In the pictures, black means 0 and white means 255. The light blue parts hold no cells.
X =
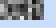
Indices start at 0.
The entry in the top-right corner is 135
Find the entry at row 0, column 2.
165
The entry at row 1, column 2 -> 59
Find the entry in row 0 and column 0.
119
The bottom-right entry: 119
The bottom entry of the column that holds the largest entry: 226
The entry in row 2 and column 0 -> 194
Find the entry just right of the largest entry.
74
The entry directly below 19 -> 119
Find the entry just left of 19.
165
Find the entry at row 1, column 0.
194
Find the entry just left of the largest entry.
105
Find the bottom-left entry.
74
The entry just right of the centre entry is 59
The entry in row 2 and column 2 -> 33
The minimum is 19

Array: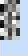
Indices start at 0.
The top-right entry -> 42
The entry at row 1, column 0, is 11
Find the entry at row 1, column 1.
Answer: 83
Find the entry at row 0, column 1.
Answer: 178
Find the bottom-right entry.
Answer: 206
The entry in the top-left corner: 248
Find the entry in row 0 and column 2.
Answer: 83
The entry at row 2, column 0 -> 11

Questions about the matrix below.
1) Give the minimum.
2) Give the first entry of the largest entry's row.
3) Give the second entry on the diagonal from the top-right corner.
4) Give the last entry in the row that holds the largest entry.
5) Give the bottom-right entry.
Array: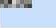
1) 50
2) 92
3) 92
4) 135
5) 65

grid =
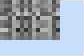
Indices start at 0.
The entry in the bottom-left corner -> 135
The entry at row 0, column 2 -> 80
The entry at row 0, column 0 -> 121
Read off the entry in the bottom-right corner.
121
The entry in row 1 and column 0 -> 135
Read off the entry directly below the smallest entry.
135
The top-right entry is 149
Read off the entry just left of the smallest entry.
149
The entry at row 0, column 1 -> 94
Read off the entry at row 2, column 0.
121
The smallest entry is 38
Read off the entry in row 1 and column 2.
107
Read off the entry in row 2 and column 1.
80
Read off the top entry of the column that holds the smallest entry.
149
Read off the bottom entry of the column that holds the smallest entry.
121
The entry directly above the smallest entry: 165

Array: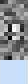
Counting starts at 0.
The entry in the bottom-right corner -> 196
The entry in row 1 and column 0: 138
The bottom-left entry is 154
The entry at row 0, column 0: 48
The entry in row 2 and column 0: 122
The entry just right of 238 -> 211
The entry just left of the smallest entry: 154
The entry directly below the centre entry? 93
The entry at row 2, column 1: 106
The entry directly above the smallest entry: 106
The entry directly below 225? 122
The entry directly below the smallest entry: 138
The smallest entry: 4
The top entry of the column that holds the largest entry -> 138
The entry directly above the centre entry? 238
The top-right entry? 106
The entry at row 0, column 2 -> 166
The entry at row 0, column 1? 77
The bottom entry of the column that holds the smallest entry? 19
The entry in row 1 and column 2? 138
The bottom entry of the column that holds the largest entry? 154
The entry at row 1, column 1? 138
